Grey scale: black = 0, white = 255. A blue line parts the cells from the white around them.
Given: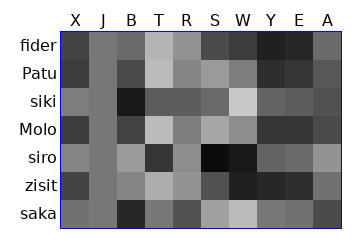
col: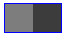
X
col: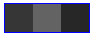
Y
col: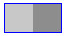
W
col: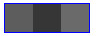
E
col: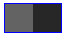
Y

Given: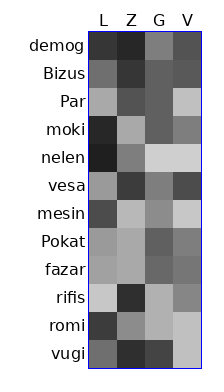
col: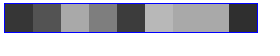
Z
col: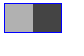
G
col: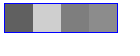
G
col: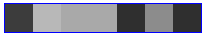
Z
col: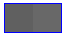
G
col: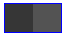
Z
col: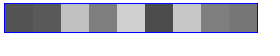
V

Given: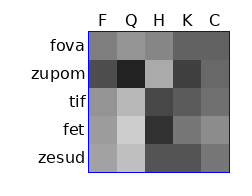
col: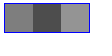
F
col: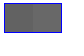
C

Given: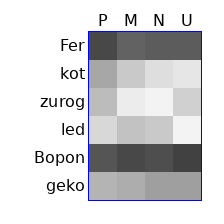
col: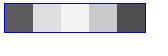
N
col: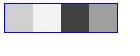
U
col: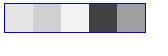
U
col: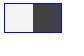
U
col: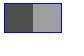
N

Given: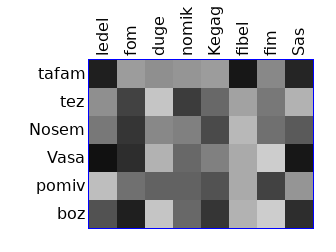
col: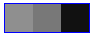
ledel
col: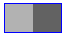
duge
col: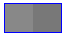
fim
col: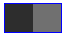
fom

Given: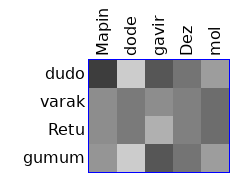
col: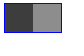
Mapin
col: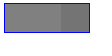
Dez
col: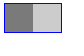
dode
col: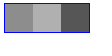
gavir
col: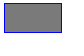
dode
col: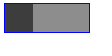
Mapin

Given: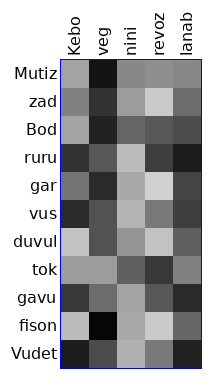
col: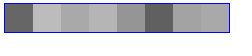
nini
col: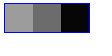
veg
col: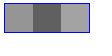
nini

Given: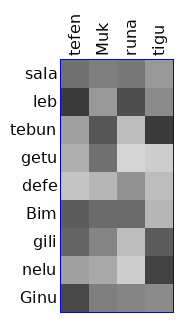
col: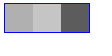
tefen
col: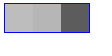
tigu
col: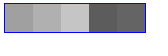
tefen
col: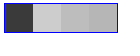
tigu
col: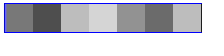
runa
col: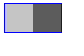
tefen
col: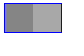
Muk

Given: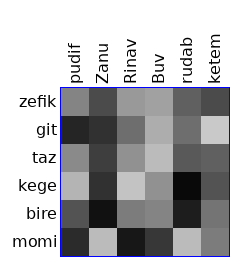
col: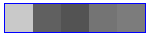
ketem
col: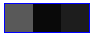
rudab

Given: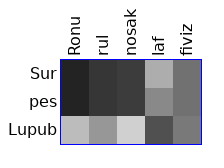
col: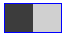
nosak
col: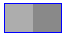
laf

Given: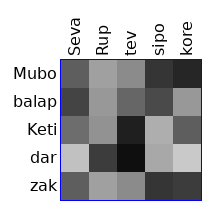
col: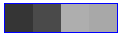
sipo
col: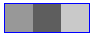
kore
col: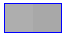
sipo

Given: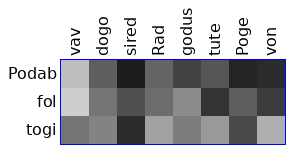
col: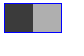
von
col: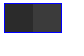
von
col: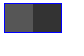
tute
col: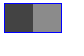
godus
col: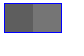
dogo
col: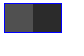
sired

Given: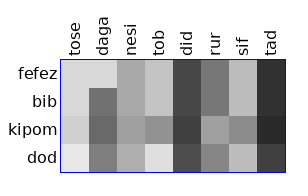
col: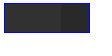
tad
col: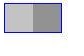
tob
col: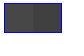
did
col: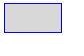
tose

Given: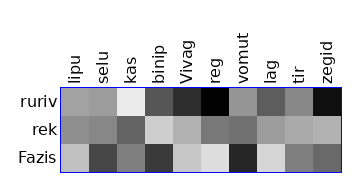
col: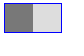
reg
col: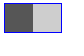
binip

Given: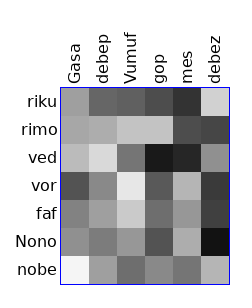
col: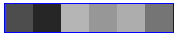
mes
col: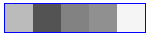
Gasa
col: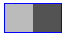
Gasa
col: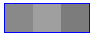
debep
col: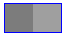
debep
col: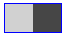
debez

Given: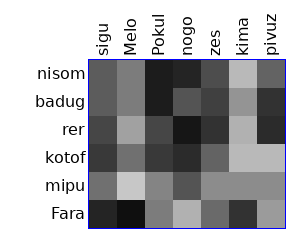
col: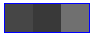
sigu
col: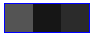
nogo
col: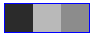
pivuz

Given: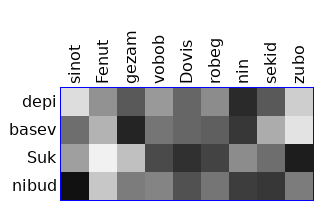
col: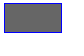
Dovis
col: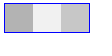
Fenut
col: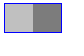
gezam
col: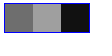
sinot
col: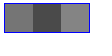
vobob

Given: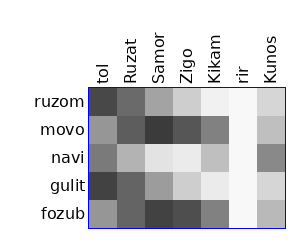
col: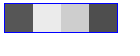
Zigo
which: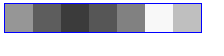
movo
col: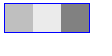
Kikam
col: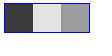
Samor

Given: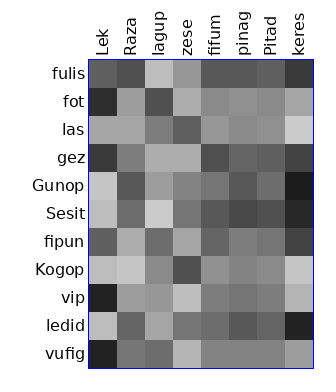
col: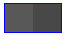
pinag
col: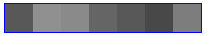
pinag
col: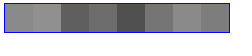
Pitad
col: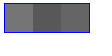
fifum
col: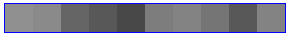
pinag
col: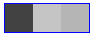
keres
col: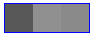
pinag

